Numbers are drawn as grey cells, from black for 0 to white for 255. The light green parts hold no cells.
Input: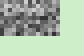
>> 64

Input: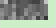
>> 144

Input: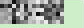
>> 163

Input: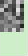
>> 108

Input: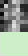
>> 67

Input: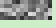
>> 78
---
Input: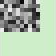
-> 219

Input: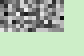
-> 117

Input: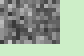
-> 130

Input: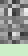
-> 149

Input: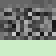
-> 103
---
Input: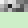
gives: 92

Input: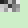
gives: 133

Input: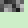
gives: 122

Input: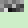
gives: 85

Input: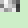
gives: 176

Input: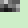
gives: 114

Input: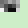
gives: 79

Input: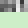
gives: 108
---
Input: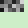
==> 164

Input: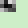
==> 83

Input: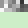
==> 94

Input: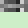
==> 217

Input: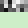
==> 43

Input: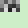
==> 207

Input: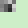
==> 41

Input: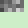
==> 207
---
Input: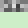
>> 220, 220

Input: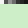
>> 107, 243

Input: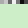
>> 240, 240

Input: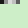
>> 219, 219

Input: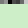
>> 75, 201

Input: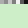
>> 126, 242

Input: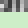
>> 176, 220

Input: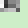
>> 106, 249

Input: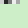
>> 123, 237

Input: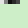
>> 15, 227
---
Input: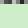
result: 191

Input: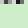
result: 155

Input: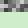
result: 188

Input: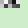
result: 61

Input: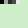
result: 165

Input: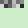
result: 100

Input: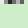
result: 42

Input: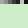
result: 58

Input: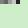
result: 101
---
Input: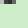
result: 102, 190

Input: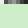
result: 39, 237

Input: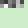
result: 74, 160

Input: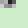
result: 91, 206

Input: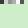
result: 86, 58

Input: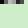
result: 78, 9

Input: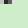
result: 224, 196

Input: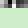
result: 92, 173
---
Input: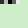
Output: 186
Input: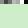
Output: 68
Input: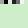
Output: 3
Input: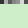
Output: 174
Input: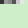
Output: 155
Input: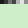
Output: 56
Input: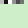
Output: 23
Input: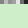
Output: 188
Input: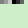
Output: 155
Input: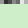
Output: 49
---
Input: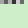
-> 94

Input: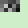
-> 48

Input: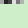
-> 37

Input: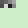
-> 217

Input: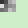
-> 125

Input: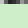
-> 92

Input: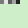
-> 231
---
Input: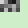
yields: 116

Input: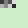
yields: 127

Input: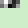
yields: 253

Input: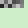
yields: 103

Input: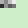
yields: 134

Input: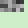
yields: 71
